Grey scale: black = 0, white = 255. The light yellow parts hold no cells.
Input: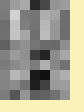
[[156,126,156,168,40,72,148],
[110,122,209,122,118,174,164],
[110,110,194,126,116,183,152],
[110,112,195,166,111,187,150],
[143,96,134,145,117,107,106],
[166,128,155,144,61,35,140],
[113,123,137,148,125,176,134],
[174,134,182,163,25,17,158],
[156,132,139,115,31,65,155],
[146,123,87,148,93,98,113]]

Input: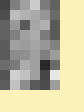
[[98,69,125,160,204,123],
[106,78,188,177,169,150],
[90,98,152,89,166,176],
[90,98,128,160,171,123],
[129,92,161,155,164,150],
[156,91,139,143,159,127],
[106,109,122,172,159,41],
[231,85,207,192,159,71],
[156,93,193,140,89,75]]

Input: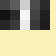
[[43,67,92,205,75],
[32,18,42,244,66],
[29,38,58,235,58]]

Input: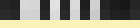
[[38,37,33,216,214,33,225,36,218,31,208,36,27,24],
[44,42,39,210,208,39,218,41,212,37,202,42,33,31]]

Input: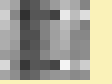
[[132,185,163,74,88,125,155,184,168],
[221,208,135,48,86,86,65,232,189],
[127,192,163,71,94,129,161,187,160],
[135,172,164,80,80,130,159,179,136],
[141,173,156,71,85,120,162,174,139],
[141,155,144,90,88,135,159,157,136],
[205,216,132,55,87,84,69,244,174],
[144,164,142,93,102,139,149,152,138]]

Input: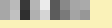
[[170,167,186,57,181,235,89,137,166],
[151,167,193,47,176,213,92,122,164]]

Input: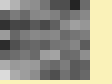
[[107,206,178,148,142,117,79,78,36],
[136,97,123,106,135,139,128,102,120],
[150,49,70,68,89,73,96,139,159],
[125,155,103,124,136,132,136,107,117],
[92,44,80,97,104,94,116,119,133],
[142,98,109,120,106,157,163,106,109],
[97,172,153,157,153,117,106,124,90],
[104,219,171,157,141,95,79,113,90]]

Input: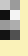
[[155,200],
[244,16],
[173,154],
[80,19]]
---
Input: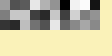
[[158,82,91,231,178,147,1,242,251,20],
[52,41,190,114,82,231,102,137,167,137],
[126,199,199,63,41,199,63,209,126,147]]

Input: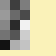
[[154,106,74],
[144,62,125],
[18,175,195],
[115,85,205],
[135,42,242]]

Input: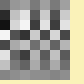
[[244,81,51,203,71,214,71],
[226,99,61,181,90,193,90],
[193,122,99,170,111,170,111],
[133,142,151,142,142,133,142],
[111,151,160,122,160,122,160],
[71,170,193,111,181,99,181],
[42,193,226,90,203,81,203],
[18,214,244,61,226,61,226]]

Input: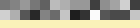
[[208,175,86,40,131,107,197,30,51,251,86,74,74,197],
[119,131,152,119,97,187,175,152,152,63,143,163,208,63]]

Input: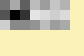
[[83,3,50,228,218,206,218],
[116,169,95,188,157,197,179],
[206,137,137,147,188,157,169]]

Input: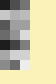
[[29,78,116],
[29,67,126],
[87,159,159],
[199,178,187],
[168,209,209],
[107,147,218],
[138,107,237]]

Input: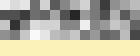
[[80,80,60,110,100,165,80,38,153,122,80,177,90,144],
[198,50,134,219,210,210,134,134,238,134,153,198,177,100],
[144,122,198,249,229,188,177,198,122,153,100,110,188,71],
[238,219,229,110,210,90,134,177,210,122,60,144,165,188]]
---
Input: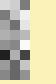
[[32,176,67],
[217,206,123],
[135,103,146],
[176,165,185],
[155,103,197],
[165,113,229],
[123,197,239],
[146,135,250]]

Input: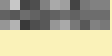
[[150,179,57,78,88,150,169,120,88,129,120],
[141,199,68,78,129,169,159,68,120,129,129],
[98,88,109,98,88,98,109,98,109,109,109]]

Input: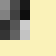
[[129,64,13],
[141,74,25],
[52,97,195],
[43,85,204]]

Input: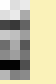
[[3,3,78],
[109,170,87],
[68,56,99],
[138,158,118],
[182,129,138],
[200,191,158],
[222,234,170],
[254,222,234]]

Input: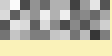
[[207,250,74,147,105,177,177,65,156,229,84],
[116,197,167,126,126,197,207,116,187,54,126],
[218,94,187,147,238,177,238,116,137,105,167],
[84,229,218,94,218,137,74,137,84,156,207]]

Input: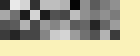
[[168,113,27,212,27,82,70,190,144,123,144,123],
[59,37,70,70,133,202,212,156,113,82,179,59],
[82,91,179,70,156,133,168,91,102,37,102,156],
[37,233,212,49,190,190,179,5,144,91,123,144]]
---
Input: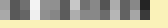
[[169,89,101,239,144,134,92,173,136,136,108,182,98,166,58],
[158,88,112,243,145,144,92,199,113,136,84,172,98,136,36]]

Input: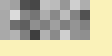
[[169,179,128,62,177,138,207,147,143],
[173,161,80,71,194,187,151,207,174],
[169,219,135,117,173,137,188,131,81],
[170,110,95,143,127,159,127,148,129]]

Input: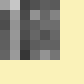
[[100,154,54,109,147,117],
[161,198,66,81,94,90],
[83,156,74,146,103,131],
[77,147,84,96,110,109],
[93,151,77,102,82,103],
[95,147,67,93,99,98]]

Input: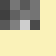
[[88,127,206,74],
[70,118,89,116],
[63,97,122,116]]

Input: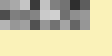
[[180,151,160,81,151,114,164,101,150],
[154,169,197,58,194,128,115,46,93],
[77,127,119,132,202,208,112,143,152]]

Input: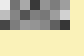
[[70,125,154,148,136,96,54],
[235,115,169,57,148,125,158],
[190,133,84,127,120,157,209]]

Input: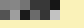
[[83,158,26,107,53,194],
[131,134,116,55,56,22]]

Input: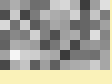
[[72,173,196,93,159,95,161,171,174,203,166],
[143,174,148,110,113,205,215,177,61,158,223],
[77,202,68,123,189,172,165,209,101,197,123],
[216,113,205,90,127,167,157,94,102,118,161],
[104,136,124,208,129,79,160,172,101,221,132],
[98,173,167,157,78,119,170,70,146,153,140],
[162,245,208,205,178,168,58,118,117,112,166]]
